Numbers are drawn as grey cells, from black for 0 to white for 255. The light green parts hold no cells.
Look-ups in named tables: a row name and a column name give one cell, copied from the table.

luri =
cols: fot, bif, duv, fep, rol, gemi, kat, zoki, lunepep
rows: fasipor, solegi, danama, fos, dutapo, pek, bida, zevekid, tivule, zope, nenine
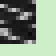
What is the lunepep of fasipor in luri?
141
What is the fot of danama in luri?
26
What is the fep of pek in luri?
21
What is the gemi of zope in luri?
42
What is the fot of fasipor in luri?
22
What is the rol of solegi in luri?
25
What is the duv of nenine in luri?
29
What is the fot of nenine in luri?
23
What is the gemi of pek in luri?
21
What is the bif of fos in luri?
28
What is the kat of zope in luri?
28
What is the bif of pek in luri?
59
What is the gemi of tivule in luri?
25
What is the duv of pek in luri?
35
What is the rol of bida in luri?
26

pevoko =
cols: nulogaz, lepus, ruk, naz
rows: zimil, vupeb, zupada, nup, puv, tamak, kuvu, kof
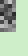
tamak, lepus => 158
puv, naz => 70
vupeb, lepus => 76
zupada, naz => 155
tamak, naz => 165
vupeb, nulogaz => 139
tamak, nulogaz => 73
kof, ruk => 137
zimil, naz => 117
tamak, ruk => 51
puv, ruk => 75
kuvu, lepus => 170
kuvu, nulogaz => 190
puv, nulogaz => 179

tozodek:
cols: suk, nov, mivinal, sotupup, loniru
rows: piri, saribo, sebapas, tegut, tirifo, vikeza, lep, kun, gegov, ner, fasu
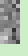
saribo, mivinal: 140
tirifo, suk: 152
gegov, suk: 165
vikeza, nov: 128
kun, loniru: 150
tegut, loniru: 128
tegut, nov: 115
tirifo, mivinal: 102
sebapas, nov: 128
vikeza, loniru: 160
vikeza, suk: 133
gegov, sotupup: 97
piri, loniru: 80
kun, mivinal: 159
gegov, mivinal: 156
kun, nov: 162
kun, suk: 128
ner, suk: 195
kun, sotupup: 47

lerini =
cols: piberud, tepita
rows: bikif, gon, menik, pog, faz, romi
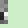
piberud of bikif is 142
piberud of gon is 138
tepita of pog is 245
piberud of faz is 36
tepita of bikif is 111
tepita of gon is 143
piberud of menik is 154

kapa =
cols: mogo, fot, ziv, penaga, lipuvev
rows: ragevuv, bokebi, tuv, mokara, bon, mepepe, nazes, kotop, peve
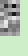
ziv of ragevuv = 176
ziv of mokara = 93
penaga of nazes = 126
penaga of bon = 230
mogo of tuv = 123
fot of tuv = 147
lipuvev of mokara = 93
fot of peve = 157
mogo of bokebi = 155
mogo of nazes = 196

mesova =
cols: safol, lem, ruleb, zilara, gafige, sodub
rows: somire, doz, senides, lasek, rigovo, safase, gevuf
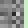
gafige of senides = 150
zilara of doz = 166
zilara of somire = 85
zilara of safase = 77
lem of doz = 151
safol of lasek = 88
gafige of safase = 158
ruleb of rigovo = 119
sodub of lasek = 97
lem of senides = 126

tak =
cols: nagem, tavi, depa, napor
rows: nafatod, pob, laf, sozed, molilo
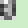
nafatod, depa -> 156
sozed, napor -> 79
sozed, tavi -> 115
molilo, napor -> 222
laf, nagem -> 83
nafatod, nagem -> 174
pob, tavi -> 119
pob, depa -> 172
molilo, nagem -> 208
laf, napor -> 61
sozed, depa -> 171
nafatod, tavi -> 246
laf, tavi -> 191
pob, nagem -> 52
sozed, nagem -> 50
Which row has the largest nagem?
molilo

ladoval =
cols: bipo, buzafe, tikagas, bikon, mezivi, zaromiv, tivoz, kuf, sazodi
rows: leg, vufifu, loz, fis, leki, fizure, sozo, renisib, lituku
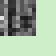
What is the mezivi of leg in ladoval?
127
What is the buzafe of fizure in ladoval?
170
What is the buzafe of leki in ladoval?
138
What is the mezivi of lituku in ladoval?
125
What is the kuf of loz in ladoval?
142
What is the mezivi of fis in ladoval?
109
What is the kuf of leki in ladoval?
44
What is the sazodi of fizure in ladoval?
116
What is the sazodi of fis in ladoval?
74
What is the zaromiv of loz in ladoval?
84
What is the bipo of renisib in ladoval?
94
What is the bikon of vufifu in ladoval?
56
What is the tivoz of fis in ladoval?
91
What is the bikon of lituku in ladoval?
69
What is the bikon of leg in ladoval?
54
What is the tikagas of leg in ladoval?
48

